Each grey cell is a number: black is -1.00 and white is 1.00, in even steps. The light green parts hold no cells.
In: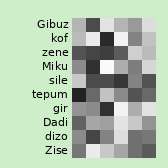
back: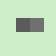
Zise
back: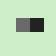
tepum
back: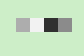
gir
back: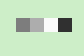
Miku
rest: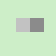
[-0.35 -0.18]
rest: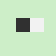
[0.36 0.78]
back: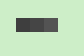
zene

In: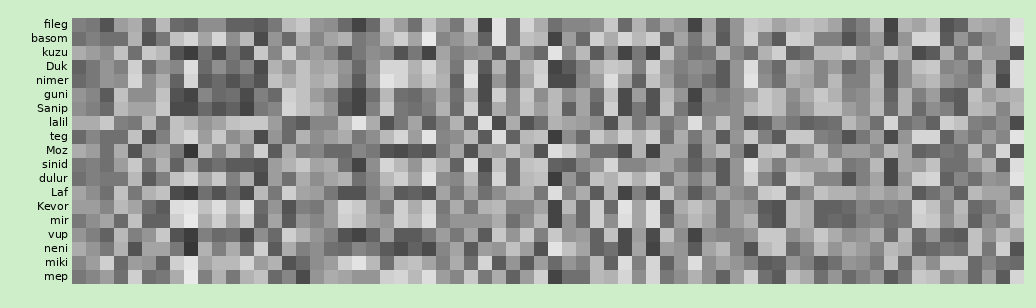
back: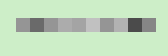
Duk
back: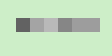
Moz
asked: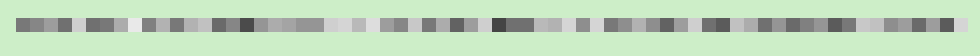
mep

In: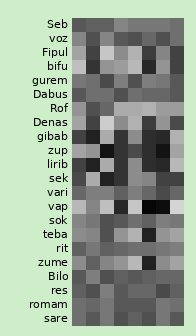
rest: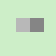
[ 0.50 -0.69  0.55 -0.95 -0.90  0.66]
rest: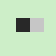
[-0.95 -0.90  0.66]
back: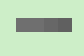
rit

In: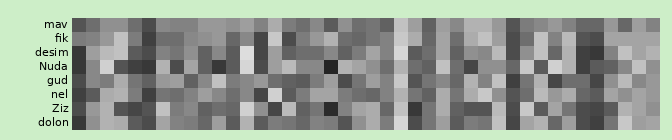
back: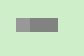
mav
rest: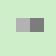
[-0.50 -0.08 -0.14  0.02  0.24  0.07 -0.14  0.07 -0.45  0.63 -0.29 -0.03
  0.29  0.29 -0.03 -0.14 -0.19  0.02  0.40 -0.08 -0.24  0.35 -0.08  0.35
  0.57  0.13 -0.34 -0.14  0.46  0.19  0.35 -0.19 -0.29  0.29  0.13  0.29
  0.19]
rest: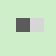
[-0.40  0.24  0.46  0.07  0.07 -0.72  0.40  0.29  0.13 -0.14  0.40 -0.14
 -0.24  0.51 -0.14 -0.45  0.13  0.13 -0.19  0.57 -0.29  0.63  0.40 -0.50
 -0.29 -0.24  0.07  0.51  0.13]
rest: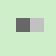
[-0.56 -0.08  0.35 -0.24 -0.34 -0.34  0.46 -0.40  0.57 -0.29  0.29 -0.08
 -0.40 -0.45 -0.29  0.40  0.29  0.13]

